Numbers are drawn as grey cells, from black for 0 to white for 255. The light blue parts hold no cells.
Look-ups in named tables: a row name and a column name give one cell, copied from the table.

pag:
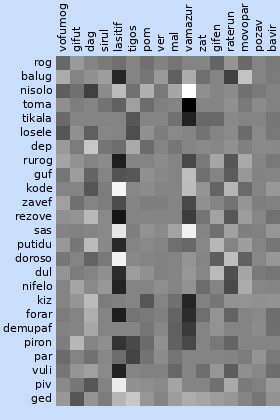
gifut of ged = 86
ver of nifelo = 142
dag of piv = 87
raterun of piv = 169
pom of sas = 146
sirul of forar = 132

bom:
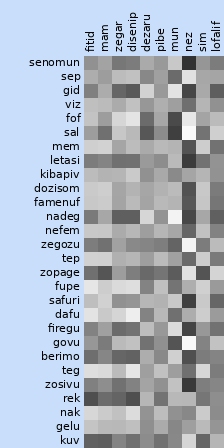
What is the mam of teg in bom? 218
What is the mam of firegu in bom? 160
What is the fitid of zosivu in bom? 128
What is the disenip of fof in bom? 228
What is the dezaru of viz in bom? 151
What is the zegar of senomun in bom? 119
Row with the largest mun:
nadeg

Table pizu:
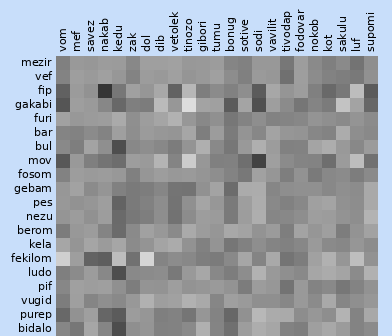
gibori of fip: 126
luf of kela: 150
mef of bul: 126
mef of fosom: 157
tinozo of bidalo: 138
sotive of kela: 129
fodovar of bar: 148
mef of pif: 160
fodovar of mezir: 157
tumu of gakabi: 160
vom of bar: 132
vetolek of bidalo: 130
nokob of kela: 154

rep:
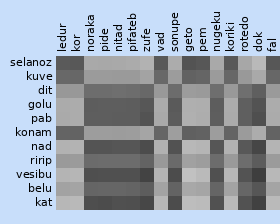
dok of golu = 83
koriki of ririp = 154
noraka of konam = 157
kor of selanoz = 88
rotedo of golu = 95
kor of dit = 152
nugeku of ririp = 108
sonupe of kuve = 156
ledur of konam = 100
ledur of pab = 170
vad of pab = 169
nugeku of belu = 101

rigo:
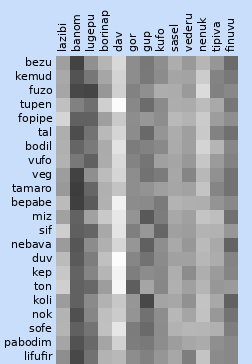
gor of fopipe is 141
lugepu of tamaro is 102
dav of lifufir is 184
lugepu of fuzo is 69
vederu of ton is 160
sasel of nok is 183
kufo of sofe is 140
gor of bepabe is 140
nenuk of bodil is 212
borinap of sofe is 192
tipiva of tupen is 169
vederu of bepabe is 175
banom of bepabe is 63
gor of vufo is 131
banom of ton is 97
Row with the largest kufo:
fuzo

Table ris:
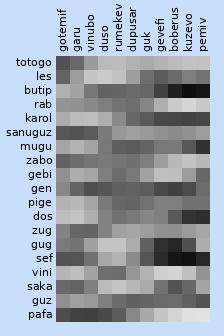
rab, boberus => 202
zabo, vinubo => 117
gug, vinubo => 160
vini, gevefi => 206
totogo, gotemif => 82
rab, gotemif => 148
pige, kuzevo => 113
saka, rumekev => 197
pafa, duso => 73
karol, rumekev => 137
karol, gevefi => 73
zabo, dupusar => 112
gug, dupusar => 171
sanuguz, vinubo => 91
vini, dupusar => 150
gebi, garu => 173
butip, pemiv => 21
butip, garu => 163
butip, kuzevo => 14

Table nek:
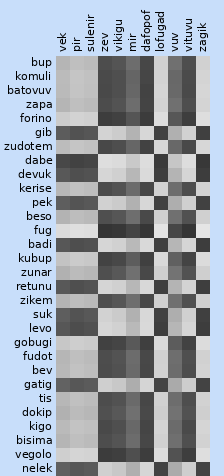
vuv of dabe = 198
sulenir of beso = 185
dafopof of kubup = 64
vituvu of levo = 213
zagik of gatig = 67
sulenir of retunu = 83
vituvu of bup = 78
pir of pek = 84
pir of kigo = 195
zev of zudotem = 72
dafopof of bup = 71
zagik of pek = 65
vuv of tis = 109
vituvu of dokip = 82

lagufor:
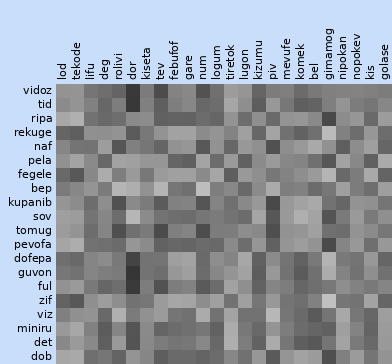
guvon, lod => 119
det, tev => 124
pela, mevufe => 135
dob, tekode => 169
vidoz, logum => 112
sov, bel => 163
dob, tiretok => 135
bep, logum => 126
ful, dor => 58
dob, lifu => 111
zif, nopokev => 115

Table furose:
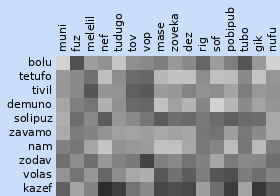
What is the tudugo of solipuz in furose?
150
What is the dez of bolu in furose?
138
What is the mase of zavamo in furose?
167
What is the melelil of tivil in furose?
86
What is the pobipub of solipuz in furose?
95
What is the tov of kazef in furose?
115
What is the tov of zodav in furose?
121
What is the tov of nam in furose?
152
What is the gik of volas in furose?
110
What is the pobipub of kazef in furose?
61
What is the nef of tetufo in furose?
191
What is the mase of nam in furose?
192
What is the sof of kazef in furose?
111
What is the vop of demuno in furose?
102
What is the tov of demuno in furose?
105
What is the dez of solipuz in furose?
105
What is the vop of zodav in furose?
68

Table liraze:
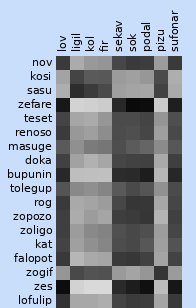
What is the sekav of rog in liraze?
71
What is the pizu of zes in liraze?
188
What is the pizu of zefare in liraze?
204
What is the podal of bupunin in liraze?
29
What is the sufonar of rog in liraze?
70
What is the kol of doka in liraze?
177
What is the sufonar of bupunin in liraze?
39

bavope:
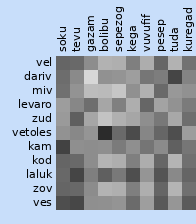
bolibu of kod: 180
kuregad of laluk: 101
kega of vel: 127
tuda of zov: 180
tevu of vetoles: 136
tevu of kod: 105
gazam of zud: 166
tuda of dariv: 69
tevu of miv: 147
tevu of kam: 143
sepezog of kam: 123
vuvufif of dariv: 118
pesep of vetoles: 102
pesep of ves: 89
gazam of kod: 141
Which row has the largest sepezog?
miv

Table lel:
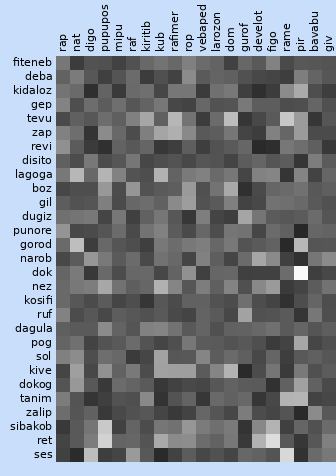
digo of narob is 150
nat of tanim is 84
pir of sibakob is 101
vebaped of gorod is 126
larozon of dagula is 80
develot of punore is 70
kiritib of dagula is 129
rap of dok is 101
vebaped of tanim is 55
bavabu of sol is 96
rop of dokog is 73
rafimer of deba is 66
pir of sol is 89
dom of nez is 131
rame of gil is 111
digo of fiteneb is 82
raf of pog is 107
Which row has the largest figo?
ret

